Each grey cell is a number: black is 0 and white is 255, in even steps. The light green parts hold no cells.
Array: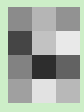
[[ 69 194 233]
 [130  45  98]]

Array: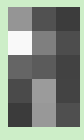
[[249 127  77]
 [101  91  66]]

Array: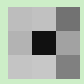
[[179  17 162]
 [196 199 128]]

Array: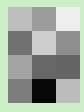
[[113 206 142]
 [163 103 101]]

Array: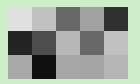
[[ 36  77 184]
 [168  16 167]]

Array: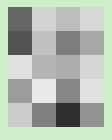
[[ 83 193 125]
 [224 181 173]]
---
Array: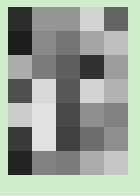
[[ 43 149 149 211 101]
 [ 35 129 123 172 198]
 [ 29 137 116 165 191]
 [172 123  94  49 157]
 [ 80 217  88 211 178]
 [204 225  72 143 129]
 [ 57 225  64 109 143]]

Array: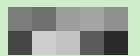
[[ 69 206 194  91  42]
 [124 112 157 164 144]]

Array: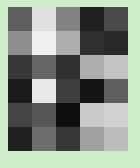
[[142 239 174  48  40]
 [ 94 223 130  33  75]
 [ 27 231  63  21  94]
 [ 33 109  55 161 188]
 [ 55 102  48 174 195]
 [ 69  87  15 202 209]]

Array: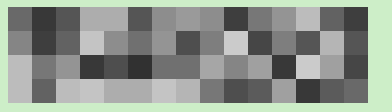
[[188  98 188 196 173 173 196 181 119  78  91 160  56  91 105]
 [188 119 148  56  78  49 112 112 166 133 160  56 203 160  70]
 [133  62  98 196 141 112 148  78 126 203  70 126  85 181  85]
 [105  56  85 173 173  85 141 154 141  62 119 148 188  98  62]]

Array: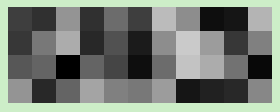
[[ 55 120 172  40  81  27 141 202 156  55 128]
 [ 62  48 148  48 108  62 187 141  14  21 180]
 [148  40 100 164 128 120 156  21  33  40 135]
 [ 87 100   0 100  69  14 108 195 172 114   8]]

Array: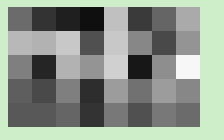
[[184 178 200  80 200 135  73 148]
 [127  37 178 148 208  23 142 247]
 [ 94  73 127  45 156 113 156 135]
 [ 88  88 101  51 120  80 120 107]
 [107  51  31  15 192  58 101 170]]

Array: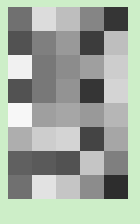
[[174 205 212  68 166]
 [112 226 197 140  45]
 [112 220 190 133  53]
 [247 159 166 153 182]
 [ 82 127 153  60 190]
 [ 82 120 147  53 212]
 [241 120 140 159 205]
 [ 96  90  82 197 127]]

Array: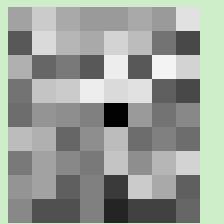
[[115 196 203 237 218 225  95  72]
 [ 88 218 182 169 211 188 115  72]
 [162 203 169 154 154 169 154 225]
 [109 148 142 128   2 154 115 136]
 [121 162 136 121 196 142 182 211]
 [176 102 121  88 237  88 243 211]
 [188 176 102 142 188 109 128 109]
 [148 162  95 128  58 203 169  95]
 [136  80  80 128  36  65  65 102]]
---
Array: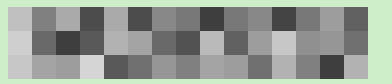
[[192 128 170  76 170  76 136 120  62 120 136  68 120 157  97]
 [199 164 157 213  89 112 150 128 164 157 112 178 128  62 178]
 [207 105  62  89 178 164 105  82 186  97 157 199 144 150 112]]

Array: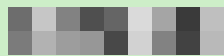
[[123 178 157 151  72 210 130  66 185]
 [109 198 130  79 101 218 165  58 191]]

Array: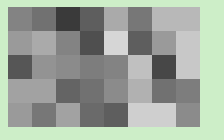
[[154 119 162 106  94 207 207 139]
 [ 86 147 139 125 131 192  71 200]
 [154 170 131  79 214  94 154 200]
 [162 162 100 113 139 177 113 125]
 [131 113  58  94 170 119 184 184]]

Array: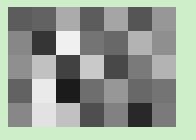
[[135  53 240 116 104 179 143]
 [135 226 193  78 129  40 122]
 [ 92  98 171  92 165  85 151]
 [143 193  65 201  72 122 179]
 [ 98 234  27 110 151 104 116]]

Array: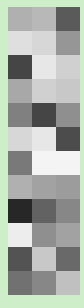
[[121 244 244]
 [ 69 231 208]
 [168 208 200]
 [113 135 192]
 [237 143 162]
 [176 162 156]
 [223 215 150]
 [128  69 143]
 [ 39  98 135]
 [ 83 200 105]
 [176 184  90]
 [215 231  76]]

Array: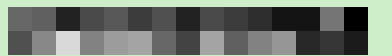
[[ 80 136 217 130 156 164 103  67 164  96 130 150  40  54  27]
 [103  96  34  74  88  60  80  34  74  60  46  20  20 117   0]]

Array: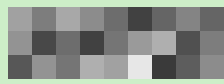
[[161 125 168 140 109  65 101 132 101]
 [ 87 147 117 175 161 231  58  93 140]
 [147  72 109  65 117 154 175  80 125]]

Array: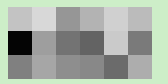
[[195 216 150 179 208 187]
 [128 166 142 136 107 173]
 [  4 158 115  99 202 122]]
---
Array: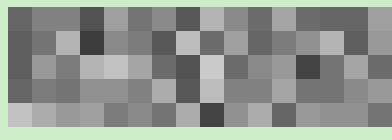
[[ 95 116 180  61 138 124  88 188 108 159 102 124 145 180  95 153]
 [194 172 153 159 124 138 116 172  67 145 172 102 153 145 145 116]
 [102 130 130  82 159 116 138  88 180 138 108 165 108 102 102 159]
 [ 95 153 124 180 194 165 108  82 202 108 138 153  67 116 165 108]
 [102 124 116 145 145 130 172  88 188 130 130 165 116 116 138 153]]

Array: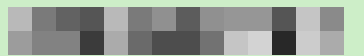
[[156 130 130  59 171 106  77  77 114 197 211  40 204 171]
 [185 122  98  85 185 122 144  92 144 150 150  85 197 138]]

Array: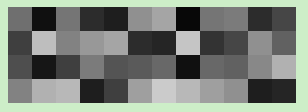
[[130 177 184  30  63 159 203 184 159 144  30  37]
 [ 63 190 130 152 165  44  37 197  51  70 144  97]
 [111  16 117  44  30 144 165   8 117 123  44  70]
 [ 78  22  63 123  84  90 104  16 104  97 136 177]]

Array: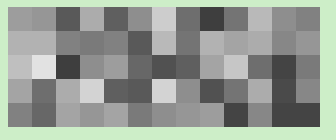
[[164 110 172 211  95  89 211 142  81 116 172  74 135]
 [129 103 164 150 164 122 142 150 157  68 135  68  68]
 [178 178 129 122 129  89 185 116 178 164 172 135 150]
 [157 150  89 172  95 142 205 110  62 116 185 142 129]
 [191 226  62 142 157 103  81  95 164 198 110  68 122]]

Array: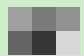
[[100  55 216]
 [159 122 145]]

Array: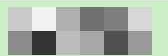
[[139  52 188 167  80 153]
 [202 242 175 112 126 215]]
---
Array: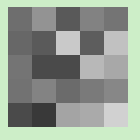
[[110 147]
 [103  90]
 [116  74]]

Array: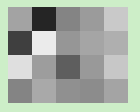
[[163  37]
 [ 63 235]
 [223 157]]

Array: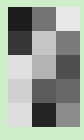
[[ 28 116]
 [ 55 197]
 [223 179]]

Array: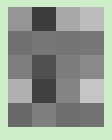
[[149  61]
 [113 119]
 [126  80]]

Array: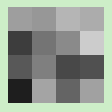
[[158 151]
 [ 61 116]
 [ 88 127]]

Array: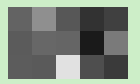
[[ 99 143]
 [ 91 103]
 [ 92  90]]
